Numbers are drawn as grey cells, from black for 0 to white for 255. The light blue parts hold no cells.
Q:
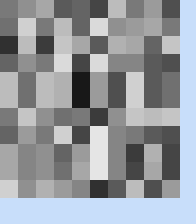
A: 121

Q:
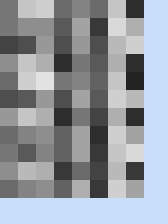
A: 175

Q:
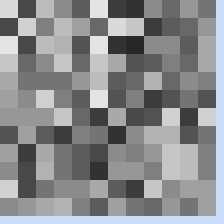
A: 151

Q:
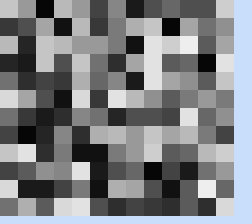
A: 144

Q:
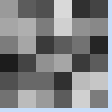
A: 136

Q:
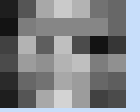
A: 103

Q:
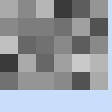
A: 82
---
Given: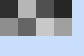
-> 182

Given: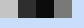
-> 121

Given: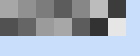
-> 188

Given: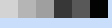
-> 181

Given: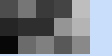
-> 180

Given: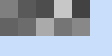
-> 170

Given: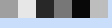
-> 189
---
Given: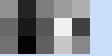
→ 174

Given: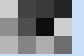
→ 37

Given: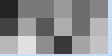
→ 132

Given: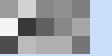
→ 126

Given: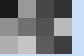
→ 50

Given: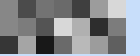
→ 216

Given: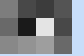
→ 84

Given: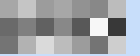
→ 188

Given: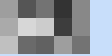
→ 136
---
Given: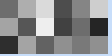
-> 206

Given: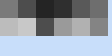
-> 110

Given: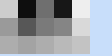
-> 238

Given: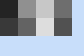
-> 110

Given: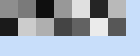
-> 185

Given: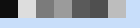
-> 189
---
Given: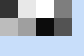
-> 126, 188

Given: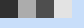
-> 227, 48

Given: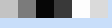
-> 218, 195

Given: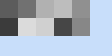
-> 144, 59

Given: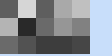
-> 192, 106

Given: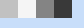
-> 57, 193

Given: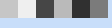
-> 123, 198

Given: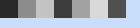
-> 80, 41
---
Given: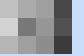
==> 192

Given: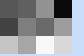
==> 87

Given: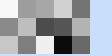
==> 248

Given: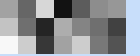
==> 162

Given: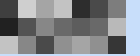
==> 63

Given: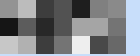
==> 147

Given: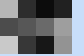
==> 182

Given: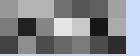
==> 152

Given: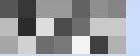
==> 86

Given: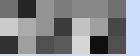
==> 112
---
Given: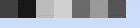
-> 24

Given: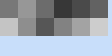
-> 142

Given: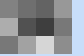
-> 162

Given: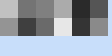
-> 63

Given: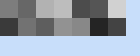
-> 114

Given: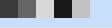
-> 102

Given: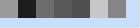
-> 28
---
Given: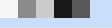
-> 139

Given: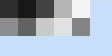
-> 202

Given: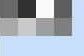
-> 169

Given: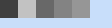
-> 131

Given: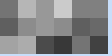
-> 172

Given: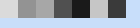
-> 167
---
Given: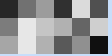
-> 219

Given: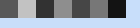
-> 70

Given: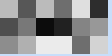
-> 223

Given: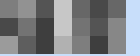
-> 103

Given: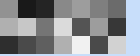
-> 157

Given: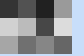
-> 209
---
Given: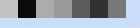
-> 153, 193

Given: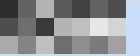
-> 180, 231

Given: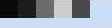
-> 107, 205

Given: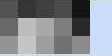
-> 169, 197

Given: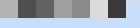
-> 160, 219

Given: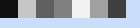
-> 128, 241

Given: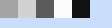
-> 91, 252

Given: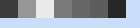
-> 122, 234

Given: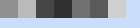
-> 49, 207
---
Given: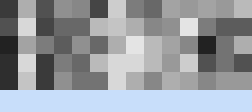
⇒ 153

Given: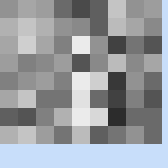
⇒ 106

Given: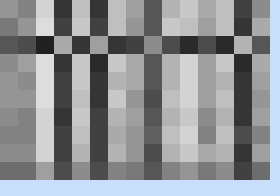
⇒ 109

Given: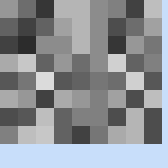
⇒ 77

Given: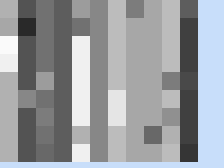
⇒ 53

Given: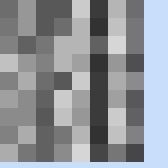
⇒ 70

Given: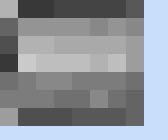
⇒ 100

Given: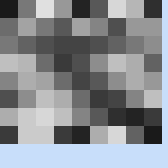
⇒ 26
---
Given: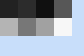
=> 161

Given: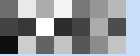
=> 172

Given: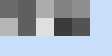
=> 59

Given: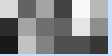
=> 229

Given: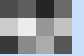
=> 150

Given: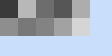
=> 162
